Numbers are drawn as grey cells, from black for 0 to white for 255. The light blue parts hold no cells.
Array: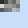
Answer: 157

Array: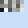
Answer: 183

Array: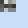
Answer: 176

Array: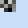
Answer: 87

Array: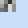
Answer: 173

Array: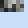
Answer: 163
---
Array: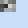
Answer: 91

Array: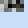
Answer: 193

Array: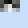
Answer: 138

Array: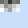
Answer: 255

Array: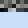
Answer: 10

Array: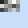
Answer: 65

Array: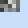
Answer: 59

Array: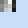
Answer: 131

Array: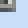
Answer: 82
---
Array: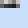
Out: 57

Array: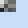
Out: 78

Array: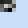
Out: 202

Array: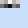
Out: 65

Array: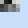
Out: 88

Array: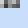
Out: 58
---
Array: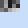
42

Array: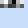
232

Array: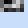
70

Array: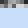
39

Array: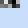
185

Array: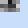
207

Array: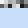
141

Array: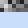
76

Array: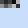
180
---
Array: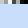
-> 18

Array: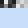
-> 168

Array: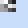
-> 86

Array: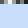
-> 127

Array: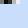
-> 184

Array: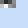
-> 153
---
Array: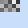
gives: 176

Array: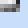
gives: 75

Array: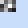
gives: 69

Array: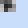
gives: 153

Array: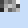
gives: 141

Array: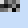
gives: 4

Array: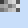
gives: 200

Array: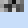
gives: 69
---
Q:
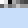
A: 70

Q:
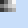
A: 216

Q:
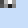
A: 158

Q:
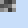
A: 196

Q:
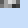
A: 106

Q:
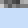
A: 178

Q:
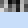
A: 69
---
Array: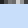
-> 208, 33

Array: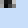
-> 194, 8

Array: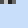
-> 199, 35

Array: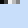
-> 239, 5

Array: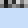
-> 214, 17

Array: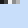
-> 239, 24

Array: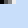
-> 237, 0

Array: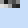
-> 223, 23

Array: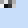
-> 245, 18

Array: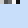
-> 246, 18
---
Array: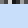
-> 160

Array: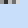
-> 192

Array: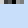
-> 152

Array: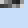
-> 203

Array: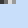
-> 154

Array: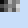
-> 188

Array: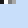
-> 168

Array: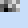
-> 216

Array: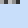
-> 169
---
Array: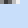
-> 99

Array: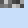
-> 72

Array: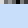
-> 5

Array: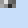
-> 225

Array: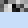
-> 215

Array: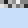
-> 241
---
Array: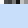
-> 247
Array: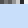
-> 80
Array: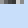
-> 151
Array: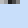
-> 187
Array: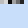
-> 188
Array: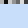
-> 178
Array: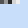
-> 82
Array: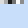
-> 220
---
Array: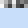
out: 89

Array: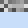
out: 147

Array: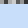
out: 90

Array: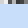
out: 56

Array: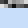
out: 159

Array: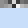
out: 59

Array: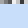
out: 195
